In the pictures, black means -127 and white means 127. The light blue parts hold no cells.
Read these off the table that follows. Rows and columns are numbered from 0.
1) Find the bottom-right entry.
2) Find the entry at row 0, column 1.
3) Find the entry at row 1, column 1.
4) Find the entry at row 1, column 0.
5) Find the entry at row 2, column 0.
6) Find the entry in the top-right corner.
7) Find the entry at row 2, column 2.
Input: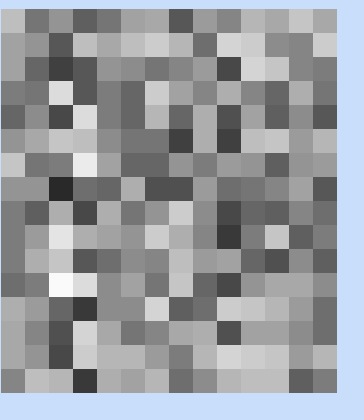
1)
-3
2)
-10
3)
20
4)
34
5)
34
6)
40
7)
-63

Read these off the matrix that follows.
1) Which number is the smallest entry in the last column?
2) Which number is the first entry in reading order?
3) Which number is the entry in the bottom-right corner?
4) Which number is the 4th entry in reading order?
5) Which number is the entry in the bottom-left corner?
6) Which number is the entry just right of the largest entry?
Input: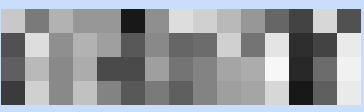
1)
-46
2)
72
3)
106
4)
23
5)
-68
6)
-87

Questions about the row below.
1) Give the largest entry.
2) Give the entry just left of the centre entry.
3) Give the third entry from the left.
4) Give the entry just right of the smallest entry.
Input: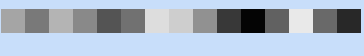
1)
105
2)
93
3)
52
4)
-30

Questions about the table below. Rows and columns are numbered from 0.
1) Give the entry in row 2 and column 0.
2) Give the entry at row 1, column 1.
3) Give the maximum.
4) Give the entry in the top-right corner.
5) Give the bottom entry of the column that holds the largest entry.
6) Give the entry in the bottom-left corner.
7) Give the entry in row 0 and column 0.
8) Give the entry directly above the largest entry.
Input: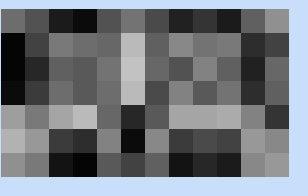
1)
-122
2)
-61
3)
66
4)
16
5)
-61
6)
16
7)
-18
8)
58

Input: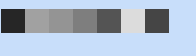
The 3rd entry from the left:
20
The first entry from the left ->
-89
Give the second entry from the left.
33

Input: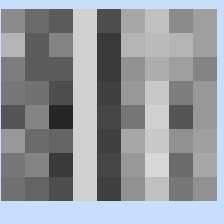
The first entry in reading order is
10
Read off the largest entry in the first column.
52
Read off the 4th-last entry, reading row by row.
17
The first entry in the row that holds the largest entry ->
-8
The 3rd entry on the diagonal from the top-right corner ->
46
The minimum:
-89
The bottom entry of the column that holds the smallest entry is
-49
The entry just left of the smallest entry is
4
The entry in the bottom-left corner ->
-14
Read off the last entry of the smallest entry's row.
24
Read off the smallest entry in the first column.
-42
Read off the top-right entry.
31
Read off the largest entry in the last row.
80
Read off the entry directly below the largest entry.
64
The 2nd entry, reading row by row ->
-20
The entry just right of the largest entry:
-20
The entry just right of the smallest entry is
80
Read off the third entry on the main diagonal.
-35
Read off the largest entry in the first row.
80
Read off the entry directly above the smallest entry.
-49
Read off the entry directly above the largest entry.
72
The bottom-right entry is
17

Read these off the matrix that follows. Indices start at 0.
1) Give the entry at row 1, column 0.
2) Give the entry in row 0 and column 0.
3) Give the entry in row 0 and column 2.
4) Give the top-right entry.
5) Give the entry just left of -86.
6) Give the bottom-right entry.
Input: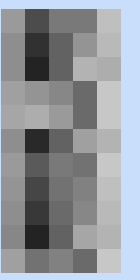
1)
14
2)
26
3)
-6
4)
63
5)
14
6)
71

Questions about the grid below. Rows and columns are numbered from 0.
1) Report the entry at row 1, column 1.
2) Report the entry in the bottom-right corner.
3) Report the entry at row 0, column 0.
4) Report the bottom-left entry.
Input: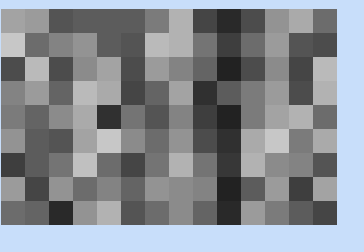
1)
-19
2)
-58
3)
35
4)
-19

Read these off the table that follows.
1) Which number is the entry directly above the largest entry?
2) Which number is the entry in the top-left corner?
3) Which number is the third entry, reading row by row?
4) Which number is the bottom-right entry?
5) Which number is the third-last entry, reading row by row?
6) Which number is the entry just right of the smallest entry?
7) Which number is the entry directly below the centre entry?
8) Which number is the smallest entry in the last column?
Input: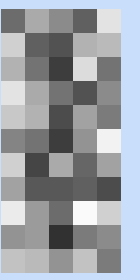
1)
-31
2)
-19
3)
11
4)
-4
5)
19
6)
-4
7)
42
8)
-51

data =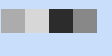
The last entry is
8
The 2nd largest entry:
44

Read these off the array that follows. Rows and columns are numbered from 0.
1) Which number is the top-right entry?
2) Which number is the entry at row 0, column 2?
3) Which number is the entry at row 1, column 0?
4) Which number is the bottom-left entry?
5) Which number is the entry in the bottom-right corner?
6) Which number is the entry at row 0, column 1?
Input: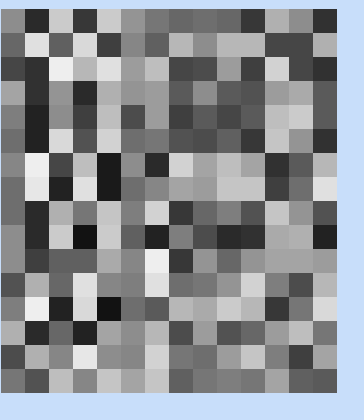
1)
-78
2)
75
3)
-24
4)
-9
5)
-37
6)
-85

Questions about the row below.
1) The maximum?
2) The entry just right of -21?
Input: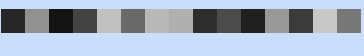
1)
72
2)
56

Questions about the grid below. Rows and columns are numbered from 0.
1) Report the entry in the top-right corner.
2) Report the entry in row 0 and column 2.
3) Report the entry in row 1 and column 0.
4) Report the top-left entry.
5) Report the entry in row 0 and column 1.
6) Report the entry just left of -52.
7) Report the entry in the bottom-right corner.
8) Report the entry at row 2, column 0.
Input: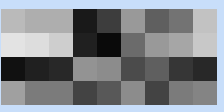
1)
66
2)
46
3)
99
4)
58
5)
46
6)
12
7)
4
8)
-110

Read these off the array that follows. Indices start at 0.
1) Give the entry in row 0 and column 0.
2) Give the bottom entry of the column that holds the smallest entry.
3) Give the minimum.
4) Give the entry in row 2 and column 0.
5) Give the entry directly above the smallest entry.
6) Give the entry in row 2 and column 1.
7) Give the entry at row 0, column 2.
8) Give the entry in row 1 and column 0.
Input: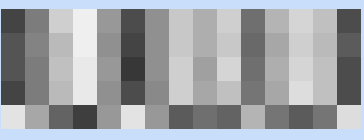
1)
-59
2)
99
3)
-72
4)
-43
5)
-59
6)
-3
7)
79
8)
-43

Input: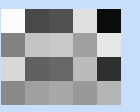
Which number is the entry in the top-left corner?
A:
123
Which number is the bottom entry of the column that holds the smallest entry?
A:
53
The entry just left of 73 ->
67
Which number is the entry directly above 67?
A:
-54
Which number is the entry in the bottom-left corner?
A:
10
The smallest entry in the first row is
-116
